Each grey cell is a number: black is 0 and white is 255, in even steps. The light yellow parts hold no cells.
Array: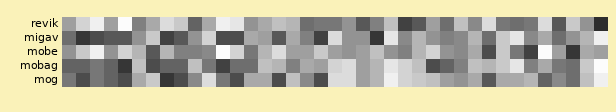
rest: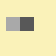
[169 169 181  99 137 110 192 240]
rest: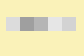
[192  76  99 128 192 181 201 230 128 169 119 110 201 252]
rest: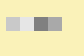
[119 110 201 252]
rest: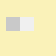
[147 211 181  88 181 128 128 137 252 211 119 181 220 159 159 201 159 147
 159 192 147 128 181 211 147 137 169  76 201 119  65 252 159  54 169 159]
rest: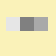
[119 110 201 252]

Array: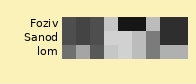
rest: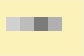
[176]
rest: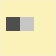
[ 22  22 188  46  46]
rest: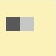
[209 188 123 176 176]
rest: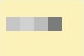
[176 176]

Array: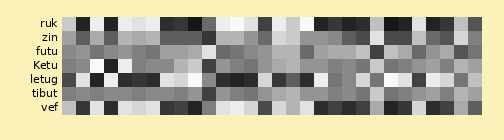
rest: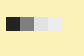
[214  74 214 180 226  45  65  45  65 170  35  55 214  45  65 170  94]
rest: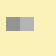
[180 106 160 170 170 192  65 192 170 106 148 170  85 117]
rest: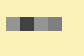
[117 148 170 180 148 148 127 137 117 202 117 127 148 160 127 180 160]
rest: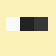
[ 35  45 192  23  35 226  35  55 192  85]
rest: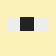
[226 237  45  55  23 106 237 249 226  65 237 202 249  35  55  35  45 192
  23  35 226  35  55 192  85]

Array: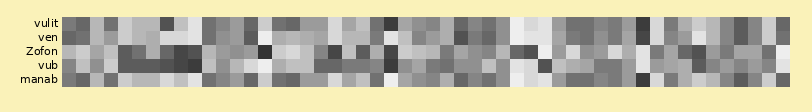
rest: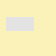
[165 122 113 144 122 165  70 216 133 155 227 183 133  92 133 204 113]
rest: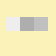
[192 103 103 122 122 133  60 144 165 122 113 144 144 192 144 227 216  82
 192 174 165 122 122 155 227 155 165 174  92 133 155 133 155 133 227]
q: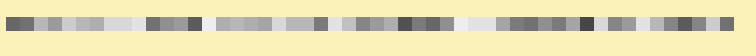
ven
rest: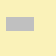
[103 103 122 122 133  60 144 165 122 113 144 144 192 144 227 216  82 192
 174 165 122 122 155 227 155 165 174  92 133 155 133 155 133 227]
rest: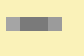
[227 155 165 174  92 133 155 133 155 133 227]

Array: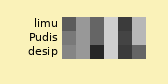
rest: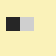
[ 59 101]
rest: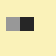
[207  59 101]
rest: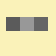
[207  59 183]
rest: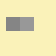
[ 38 207  59 101]
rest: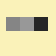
[207  59 101]
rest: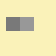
[101 207  68 183]

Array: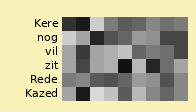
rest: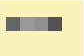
[135]
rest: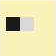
[193  91 184 135 101 135]
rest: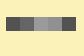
[135]
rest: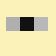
[ 37 111 164]
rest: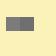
[70]
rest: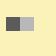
[135 101 135]
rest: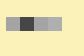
[ 17 184  37 111 164]

